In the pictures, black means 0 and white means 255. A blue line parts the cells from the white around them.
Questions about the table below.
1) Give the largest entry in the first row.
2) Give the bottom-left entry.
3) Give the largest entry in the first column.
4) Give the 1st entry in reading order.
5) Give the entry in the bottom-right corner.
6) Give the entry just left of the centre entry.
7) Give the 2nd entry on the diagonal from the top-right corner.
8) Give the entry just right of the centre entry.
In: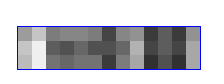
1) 197
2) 187
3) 197
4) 156
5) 167
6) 81
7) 69
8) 103

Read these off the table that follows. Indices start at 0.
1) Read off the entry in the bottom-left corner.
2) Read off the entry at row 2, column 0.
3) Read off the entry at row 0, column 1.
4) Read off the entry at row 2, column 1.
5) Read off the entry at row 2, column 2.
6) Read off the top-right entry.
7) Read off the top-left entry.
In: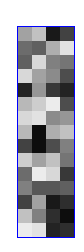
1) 236
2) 96
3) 193
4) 216
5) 128
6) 66
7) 162

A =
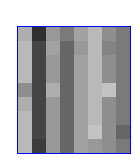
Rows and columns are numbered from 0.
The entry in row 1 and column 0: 185
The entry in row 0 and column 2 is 153
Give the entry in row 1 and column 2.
162
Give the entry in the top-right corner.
122
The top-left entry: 174
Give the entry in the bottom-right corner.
122
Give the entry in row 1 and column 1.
69
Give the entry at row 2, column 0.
185
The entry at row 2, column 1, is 69
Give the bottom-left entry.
185
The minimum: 48

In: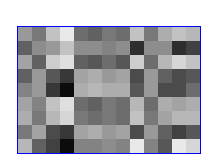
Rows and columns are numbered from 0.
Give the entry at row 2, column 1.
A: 97
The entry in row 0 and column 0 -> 153
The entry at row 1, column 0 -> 97
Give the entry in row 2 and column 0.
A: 163
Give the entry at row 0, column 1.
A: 120
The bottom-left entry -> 183
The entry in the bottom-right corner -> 214
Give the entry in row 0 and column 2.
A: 194
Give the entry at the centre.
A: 173
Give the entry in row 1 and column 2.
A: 153
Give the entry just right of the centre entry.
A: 173
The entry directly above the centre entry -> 153
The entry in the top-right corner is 183
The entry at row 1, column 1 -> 141

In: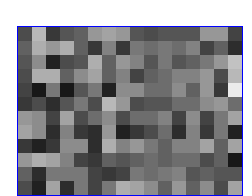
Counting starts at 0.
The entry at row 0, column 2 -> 56
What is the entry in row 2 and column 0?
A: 85
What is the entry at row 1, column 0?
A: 97
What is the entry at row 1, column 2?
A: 151
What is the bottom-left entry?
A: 76
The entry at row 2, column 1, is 140
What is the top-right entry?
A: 67
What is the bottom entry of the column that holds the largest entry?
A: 163
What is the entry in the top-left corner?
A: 76
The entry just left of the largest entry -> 56
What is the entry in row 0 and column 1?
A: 184
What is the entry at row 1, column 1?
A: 174
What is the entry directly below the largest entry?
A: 109
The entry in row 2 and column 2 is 33

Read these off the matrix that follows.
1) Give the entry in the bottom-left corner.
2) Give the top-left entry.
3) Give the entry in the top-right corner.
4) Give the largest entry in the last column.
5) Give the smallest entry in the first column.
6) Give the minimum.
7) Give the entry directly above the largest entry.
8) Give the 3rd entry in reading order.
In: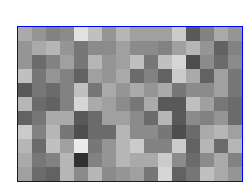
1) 160
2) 170
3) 149
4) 182
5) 89
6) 48
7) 78
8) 130

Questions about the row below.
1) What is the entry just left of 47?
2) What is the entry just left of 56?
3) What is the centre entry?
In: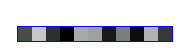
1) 199
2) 178
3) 159

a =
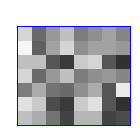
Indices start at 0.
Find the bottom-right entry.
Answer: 76
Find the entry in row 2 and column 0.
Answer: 192
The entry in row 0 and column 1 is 106
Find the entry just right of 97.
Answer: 162
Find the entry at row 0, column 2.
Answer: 152
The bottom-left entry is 192
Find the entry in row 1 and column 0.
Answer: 246
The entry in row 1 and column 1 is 97
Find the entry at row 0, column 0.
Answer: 213
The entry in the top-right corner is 133
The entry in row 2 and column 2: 85

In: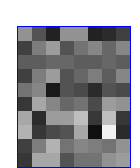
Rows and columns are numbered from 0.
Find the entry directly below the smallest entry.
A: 125
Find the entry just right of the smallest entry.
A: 241
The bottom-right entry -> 156
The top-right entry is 64
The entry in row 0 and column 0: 146
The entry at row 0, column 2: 34
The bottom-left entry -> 55
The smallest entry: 15
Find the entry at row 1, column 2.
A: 156
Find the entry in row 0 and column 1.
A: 83
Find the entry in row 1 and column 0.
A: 64
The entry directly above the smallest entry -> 55
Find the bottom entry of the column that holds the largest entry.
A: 146
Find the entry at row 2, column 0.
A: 93
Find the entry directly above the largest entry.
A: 190
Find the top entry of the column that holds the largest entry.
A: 43

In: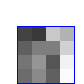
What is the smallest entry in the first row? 57
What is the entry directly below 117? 108
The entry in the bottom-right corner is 251
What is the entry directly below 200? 126
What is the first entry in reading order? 67

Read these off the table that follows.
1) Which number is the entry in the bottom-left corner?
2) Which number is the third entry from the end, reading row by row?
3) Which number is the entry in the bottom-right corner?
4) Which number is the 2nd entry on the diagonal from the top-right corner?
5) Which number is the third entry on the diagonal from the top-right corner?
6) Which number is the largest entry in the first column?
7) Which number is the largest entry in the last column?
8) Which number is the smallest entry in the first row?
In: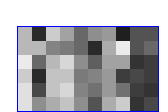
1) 224
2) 204
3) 72
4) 83
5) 162
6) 235
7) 104
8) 31
